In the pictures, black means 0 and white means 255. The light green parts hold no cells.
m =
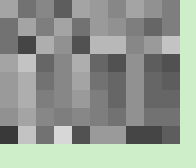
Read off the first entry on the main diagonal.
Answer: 164
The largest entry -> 215
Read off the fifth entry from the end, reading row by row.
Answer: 154
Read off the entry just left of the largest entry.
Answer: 114
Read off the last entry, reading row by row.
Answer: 93
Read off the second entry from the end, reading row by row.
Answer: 69
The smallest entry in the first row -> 93
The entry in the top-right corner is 126
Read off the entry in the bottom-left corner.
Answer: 57
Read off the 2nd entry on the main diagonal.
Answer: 164
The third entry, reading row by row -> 135
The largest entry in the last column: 195
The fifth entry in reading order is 164
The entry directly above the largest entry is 126

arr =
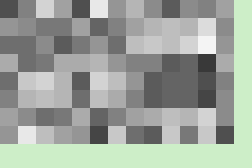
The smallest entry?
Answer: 57
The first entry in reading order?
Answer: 79
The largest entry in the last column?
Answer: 171
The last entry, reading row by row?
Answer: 79
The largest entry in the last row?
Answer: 232
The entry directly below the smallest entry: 79
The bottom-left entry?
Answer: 149
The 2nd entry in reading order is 129
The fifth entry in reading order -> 79
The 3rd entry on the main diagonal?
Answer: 139
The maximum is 244
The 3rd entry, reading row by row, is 211
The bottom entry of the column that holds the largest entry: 200
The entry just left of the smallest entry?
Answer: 100
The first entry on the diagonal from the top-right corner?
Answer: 161
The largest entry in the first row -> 232
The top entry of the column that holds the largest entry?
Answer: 129
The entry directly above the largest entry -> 220
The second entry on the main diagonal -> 139
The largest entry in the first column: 171
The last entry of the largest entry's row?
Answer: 149
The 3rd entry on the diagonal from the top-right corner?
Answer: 211

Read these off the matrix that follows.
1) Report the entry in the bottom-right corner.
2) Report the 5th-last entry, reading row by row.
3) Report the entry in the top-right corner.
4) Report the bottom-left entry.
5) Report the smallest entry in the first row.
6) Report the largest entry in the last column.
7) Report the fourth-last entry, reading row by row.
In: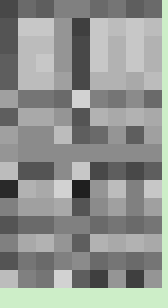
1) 149
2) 94
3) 106
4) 188
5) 72
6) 199
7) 63

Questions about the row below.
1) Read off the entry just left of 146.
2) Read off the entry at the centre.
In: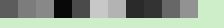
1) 103
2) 200

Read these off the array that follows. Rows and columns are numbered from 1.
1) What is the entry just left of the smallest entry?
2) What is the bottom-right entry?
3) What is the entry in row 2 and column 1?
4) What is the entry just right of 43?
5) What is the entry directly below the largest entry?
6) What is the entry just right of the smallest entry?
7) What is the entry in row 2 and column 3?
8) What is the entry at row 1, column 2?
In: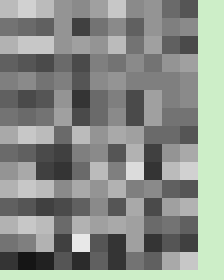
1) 52
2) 199
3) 115
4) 96
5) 43
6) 33
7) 96
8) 209
